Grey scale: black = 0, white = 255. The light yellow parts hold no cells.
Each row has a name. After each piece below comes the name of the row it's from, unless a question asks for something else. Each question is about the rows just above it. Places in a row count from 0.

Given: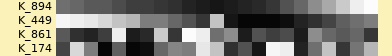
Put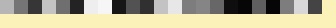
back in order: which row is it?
K_174
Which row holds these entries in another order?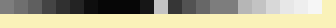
K_449
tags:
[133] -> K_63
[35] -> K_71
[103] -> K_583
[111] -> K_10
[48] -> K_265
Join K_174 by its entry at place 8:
K_63
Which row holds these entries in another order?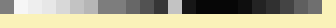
K_449
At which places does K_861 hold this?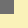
11

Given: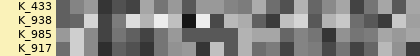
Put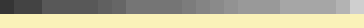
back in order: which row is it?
K_985
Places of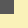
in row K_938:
18 22
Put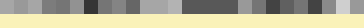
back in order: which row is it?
K_985
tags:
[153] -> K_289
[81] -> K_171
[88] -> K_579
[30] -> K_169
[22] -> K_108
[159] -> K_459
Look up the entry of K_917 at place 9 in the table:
K_289
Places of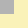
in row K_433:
17
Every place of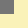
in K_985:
4 7 18 21

